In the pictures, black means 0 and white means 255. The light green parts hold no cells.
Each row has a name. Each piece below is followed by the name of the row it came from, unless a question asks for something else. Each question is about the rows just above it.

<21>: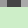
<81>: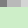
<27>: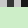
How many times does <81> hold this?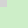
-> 1
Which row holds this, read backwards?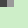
<21>
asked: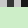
<27>
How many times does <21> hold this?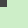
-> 2
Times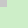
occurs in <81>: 0
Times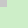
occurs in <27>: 2
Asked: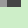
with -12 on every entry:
[142  57  57]

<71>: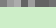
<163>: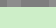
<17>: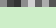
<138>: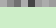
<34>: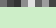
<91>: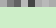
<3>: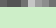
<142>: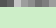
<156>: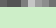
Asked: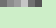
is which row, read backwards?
<3>
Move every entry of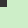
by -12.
[40]

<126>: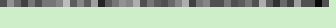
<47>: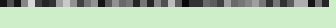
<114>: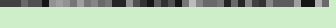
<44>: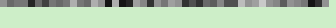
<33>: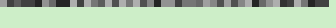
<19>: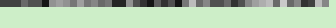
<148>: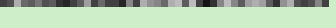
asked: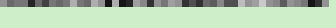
<44>
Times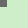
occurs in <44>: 5
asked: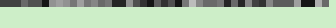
<114>
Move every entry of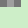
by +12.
[130 171 130]
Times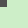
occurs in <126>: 11
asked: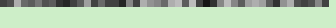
<148>

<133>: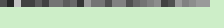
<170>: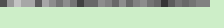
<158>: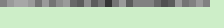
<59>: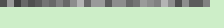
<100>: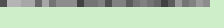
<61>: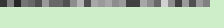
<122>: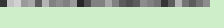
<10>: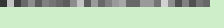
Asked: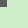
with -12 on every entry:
[80]
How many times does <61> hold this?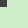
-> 3

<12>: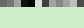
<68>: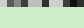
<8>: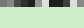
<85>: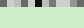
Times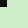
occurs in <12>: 1
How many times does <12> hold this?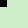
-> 1
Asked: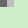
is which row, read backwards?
<85>
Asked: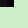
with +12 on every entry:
[28 15]
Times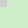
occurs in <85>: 4

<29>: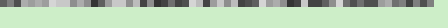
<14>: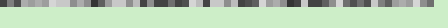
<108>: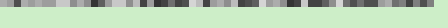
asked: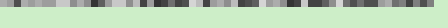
<108>
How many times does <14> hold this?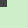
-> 10
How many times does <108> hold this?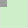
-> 9

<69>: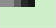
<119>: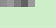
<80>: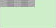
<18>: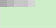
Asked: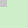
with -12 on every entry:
[186]
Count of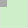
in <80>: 3

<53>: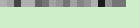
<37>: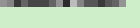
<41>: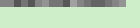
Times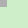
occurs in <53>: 4
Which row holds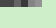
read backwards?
<37>
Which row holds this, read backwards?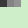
<37>

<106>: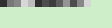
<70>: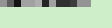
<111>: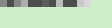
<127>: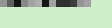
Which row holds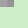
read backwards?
<127>
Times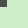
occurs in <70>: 0
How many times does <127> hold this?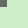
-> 0
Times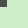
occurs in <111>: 6
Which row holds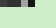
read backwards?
<127>
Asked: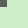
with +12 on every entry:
[105]

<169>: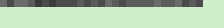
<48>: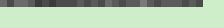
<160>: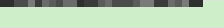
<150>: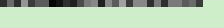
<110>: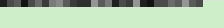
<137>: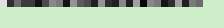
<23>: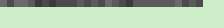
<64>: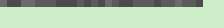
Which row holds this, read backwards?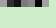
<137>
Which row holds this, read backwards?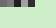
<137>
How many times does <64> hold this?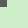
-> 13
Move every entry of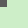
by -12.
[79]

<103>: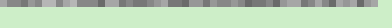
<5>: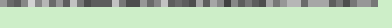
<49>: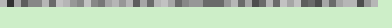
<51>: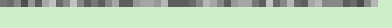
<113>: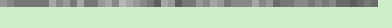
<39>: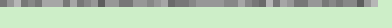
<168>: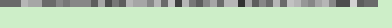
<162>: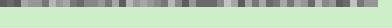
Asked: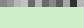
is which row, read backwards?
<168>
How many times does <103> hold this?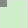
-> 15
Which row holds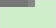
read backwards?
<113>
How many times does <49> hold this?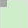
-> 8
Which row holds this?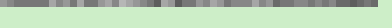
<113>
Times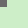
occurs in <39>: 2

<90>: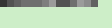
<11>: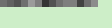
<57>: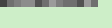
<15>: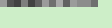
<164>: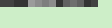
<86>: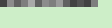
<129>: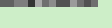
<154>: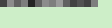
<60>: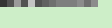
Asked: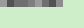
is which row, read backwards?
<57>
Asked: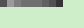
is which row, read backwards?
<90>
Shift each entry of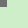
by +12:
[123]
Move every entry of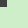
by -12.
[54]
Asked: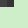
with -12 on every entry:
[54 40]

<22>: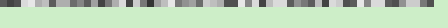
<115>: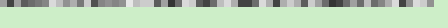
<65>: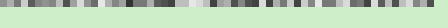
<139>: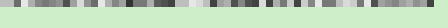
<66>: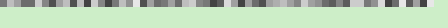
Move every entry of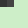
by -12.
[40 55]
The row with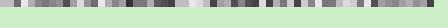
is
<139>
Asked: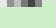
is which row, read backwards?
<66>
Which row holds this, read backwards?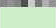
<115>
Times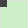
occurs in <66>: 6

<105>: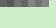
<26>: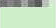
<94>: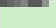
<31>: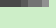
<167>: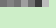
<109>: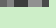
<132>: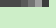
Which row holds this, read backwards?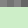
<105>
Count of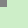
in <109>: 1
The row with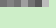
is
<26>
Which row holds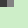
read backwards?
<109>
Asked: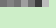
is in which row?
<167>
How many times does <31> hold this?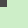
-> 3
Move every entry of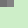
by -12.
[103 119]

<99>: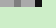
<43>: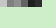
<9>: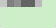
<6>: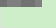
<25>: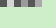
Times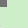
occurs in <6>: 3
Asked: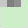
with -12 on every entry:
[186 115 131]
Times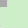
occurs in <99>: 4

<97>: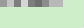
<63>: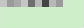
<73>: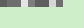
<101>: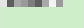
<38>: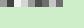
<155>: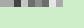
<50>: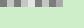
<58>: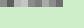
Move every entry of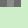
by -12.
[ 98 128  98]
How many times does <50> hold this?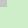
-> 3
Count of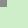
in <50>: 0

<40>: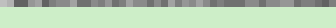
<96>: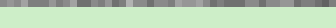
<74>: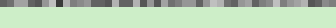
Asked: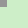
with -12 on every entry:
[138]
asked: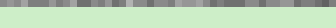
<96>
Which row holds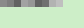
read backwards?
<74>
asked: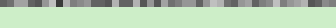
<74>
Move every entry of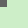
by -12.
[86]
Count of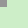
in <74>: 8
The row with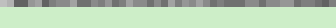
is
<40>

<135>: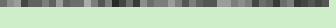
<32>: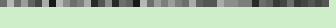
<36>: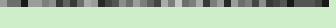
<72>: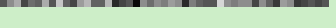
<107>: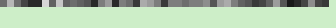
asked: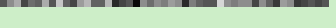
<72>
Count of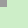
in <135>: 5

